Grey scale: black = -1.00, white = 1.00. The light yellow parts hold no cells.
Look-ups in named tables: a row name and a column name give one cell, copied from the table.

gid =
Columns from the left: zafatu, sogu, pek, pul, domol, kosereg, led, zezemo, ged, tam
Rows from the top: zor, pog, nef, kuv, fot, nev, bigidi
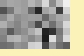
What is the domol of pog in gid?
-0.18
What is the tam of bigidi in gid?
-0.26
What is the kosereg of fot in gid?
0.53
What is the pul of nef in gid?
0.19
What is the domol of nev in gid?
0.08
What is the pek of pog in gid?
0.30
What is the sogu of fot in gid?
-0.29
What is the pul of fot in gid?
0.12
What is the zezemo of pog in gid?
0.42
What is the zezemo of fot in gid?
-0.60
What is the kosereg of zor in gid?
0.27
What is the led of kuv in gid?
0.25
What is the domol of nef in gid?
0.24

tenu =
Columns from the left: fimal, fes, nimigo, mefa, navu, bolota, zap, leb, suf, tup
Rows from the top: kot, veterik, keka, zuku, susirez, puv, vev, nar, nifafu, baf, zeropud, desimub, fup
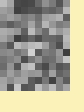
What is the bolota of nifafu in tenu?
0.13
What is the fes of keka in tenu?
0.25
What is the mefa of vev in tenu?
0.30
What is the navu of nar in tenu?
0.64
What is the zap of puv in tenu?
-0.18
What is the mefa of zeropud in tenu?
0.25
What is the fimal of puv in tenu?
0.28
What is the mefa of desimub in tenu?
0.28
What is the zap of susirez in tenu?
-0.15
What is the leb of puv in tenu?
-0.19
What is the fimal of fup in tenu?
0.32
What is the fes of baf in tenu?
0.16
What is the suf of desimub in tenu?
0.03
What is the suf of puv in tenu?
-0.26
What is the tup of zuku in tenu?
0.06
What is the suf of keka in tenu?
0.40
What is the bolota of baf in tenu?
-0.25
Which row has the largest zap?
zuku

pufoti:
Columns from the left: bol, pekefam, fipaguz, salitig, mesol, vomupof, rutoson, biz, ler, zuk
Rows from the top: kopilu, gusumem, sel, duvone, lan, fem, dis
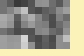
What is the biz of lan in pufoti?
-0.16
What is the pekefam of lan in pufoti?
-0.24
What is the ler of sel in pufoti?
0.01
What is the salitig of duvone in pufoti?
0.03
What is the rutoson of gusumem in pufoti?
-0.26
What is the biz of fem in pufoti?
-0.42
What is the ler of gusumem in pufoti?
0.10
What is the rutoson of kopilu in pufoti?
0.15

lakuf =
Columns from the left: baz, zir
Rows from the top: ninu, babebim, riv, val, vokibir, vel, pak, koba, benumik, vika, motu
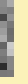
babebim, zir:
0.01
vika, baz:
-0.65
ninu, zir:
0.33
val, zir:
-0.06
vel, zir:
-0.13
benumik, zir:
0.05
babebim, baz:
0.05
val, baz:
0.13
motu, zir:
-0.04
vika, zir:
0.05
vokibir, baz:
0.23
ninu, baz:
0.10
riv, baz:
-0.43
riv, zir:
0.16
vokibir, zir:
-0.15
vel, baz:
0.34
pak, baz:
-0.20
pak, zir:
0.59

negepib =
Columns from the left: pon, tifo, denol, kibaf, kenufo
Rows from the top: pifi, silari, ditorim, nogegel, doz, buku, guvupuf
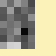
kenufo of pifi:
-0.42
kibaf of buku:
-0.44
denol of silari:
-0.38
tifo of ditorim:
-0.09
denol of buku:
-0.20
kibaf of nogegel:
-0.33
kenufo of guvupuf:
-0.16
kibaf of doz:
-0.94
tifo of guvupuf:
0.63
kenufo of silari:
-0.27
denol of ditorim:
-0.30
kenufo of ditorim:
0.11
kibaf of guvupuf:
-0.36
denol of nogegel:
-0.01
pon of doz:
-0.25
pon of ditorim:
-0.34
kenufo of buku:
-0.11
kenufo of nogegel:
-0.26
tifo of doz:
-0.08
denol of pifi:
0.24
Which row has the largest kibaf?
pifi

